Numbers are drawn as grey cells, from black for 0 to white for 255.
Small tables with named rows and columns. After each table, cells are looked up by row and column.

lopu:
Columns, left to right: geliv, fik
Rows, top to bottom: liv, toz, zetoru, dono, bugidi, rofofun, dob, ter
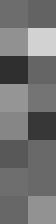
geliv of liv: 109
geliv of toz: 145
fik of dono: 116
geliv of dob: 110
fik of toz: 210
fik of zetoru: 101
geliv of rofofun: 88
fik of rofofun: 105
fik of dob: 105
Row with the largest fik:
toz

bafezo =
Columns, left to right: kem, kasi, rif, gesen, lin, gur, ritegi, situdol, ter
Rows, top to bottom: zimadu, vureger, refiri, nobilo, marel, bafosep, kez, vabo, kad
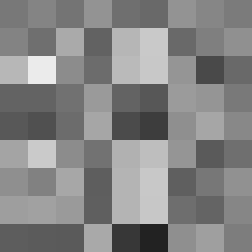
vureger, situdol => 127
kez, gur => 200
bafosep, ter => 111
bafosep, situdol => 90
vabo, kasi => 161
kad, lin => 55
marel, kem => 88
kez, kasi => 129
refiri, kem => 183
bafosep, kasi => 202
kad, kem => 93
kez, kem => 143
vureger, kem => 131
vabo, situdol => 100
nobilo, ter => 121
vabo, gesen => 95
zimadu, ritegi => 147
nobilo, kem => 99
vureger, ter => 144
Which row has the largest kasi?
refiri

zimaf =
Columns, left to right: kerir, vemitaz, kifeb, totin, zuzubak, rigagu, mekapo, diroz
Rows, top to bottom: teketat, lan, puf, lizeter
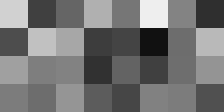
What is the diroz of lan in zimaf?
185
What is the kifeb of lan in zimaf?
167
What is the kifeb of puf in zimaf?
130
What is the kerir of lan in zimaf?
77
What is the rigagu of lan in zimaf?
17
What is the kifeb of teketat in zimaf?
101
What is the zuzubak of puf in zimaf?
99
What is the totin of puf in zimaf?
49
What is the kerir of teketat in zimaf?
209
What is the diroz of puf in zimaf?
148
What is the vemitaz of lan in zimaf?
193
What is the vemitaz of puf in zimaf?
126
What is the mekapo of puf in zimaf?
110
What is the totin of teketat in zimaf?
176
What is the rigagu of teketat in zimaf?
238
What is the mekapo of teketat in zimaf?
131

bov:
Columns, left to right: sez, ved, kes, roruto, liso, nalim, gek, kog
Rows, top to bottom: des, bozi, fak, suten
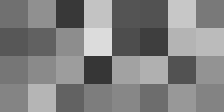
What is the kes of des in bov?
56
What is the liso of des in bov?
84
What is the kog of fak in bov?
147
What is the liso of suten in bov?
135
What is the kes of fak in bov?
157
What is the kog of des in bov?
121
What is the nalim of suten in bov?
109
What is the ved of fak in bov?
138
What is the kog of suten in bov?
131
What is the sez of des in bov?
112
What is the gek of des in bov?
199
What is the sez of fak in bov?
118
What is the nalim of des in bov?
82
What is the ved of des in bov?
144
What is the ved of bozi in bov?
97
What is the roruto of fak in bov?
54
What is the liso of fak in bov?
162
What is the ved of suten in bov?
181
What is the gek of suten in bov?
152
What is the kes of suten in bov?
98

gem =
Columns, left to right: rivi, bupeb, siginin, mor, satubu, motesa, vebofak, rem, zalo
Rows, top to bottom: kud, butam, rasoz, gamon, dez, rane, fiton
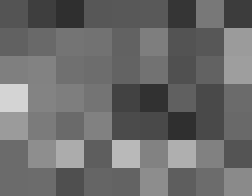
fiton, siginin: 79
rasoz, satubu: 99
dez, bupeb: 123
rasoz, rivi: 127
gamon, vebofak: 96
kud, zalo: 60
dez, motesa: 73
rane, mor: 94
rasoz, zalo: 158
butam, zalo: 155
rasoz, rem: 98
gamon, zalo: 107
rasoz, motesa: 114
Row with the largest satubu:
rane

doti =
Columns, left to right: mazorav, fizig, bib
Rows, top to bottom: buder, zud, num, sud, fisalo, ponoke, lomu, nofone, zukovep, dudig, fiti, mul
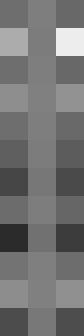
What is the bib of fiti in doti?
144
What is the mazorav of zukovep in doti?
43
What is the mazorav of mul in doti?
76
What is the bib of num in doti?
104
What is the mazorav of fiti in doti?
141
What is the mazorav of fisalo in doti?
110
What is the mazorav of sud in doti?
142
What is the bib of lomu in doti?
74
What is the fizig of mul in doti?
120
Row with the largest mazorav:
zud

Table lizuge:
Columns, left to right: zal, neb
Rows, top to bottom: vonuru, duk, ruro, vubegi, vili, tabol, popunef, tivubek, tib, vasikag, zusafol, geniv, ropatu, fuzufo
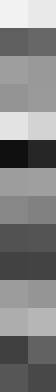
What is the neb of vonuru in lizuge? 233
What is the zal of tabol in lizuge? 16
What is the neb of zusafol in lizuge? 149
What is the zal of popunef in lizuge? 157
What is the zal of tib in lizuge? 82
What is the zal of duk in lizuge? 95
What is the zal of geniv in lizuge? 173
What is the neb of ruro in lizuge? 153
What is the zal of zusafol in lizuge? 156
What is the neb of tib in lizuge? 84
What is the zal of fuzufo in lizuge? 86

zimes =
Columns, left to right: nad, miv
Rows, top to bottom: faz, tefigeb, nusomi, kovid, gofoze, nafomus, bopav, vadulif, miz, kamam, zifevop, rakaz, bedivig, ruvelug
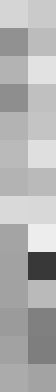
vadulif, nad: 217
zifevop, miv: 186
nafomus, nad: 186
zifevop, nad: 162
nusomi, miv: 226
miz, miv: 237
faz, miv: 202
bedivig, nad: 162
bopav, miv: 186
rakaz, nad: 155
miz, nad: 164
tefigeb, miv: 188
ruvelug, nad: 171
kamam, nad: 162
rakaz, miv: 128
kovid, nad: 142
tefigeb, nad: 145

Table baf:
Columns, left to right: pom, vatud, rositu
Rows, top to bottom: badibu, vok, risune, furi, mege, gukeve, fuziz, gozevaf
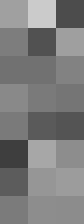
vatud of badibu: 203
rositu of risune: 130
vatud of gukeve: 167
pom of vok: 125
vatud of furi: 122
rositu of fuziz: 156
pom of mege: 122
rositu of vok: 159
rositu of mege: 84
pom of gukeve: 62
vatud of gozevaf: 141
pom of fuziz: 92
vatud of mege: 90
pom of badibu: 160
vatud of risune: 113

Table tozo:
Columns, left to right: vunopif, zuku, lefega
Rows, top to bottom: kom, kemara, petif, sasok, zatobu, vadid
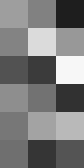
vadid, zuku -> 53
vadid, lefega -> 84
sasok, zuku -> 114
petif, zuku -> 59
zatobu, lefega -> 185
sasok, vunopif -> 142
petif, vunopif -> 82
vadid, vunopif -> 111
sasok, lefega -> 49

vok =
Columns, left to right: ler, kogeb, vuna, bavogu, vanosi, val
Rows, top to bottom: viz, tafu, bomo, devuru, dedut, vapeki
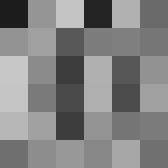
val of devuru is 160
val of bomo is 146
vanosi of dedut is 117
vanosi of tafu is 127
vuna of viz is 195
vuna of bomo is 60
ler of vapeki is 111
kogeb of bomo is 139
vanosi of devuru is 75
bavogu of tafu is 124
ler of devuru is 197
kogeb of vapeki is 141
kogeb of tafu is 160
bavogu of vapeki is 135
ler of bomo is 199
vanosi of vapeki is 167
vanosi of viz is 177
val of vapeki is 112
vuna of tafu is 88
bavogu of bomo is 176
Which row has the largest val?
devuru

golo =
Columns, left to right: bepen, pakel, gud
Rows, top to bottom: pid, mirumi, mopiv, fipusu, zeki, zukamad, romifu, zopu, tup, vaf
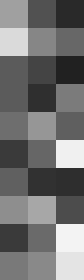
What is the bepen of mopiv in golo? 91
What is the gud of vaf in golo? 228
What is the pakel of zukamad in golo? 102
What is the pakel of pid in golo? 81
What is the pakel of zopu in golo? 167
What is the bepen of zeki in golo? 110
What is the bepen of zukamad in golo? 58
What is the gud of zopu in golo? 76
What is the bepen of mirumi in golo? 218
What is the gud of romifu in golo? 46
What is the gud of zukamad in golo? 240
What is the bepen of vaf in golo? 121
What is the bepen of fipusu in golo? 91
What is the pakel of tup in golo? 106
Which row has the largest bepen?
mirumi

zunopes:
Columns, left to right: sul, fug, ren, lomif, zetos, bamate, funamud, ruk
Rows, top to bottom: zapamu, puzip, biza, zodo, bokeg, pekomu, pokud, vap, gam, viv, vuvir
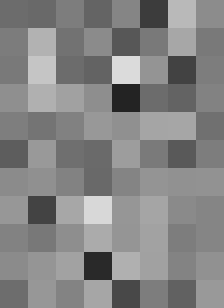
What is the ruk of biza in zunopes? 125
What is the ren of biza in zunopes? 108
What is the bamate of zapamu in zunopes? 60
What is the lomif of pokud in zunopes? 105
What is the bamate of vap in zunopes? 165
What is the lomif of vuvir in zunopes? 166
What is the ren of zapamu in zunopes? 125
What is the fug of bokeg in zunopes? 116
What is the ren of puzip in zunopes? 114
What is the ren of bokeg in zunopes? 129
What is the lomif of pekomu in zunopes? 106
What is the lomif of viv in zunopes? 41
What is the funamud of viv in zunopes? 131
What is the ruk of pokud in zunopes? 146
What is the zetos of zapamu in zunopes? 133
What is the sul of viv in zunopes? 139
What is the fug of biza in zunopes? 197
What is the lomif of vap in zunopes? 216
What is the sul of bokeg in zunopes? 126

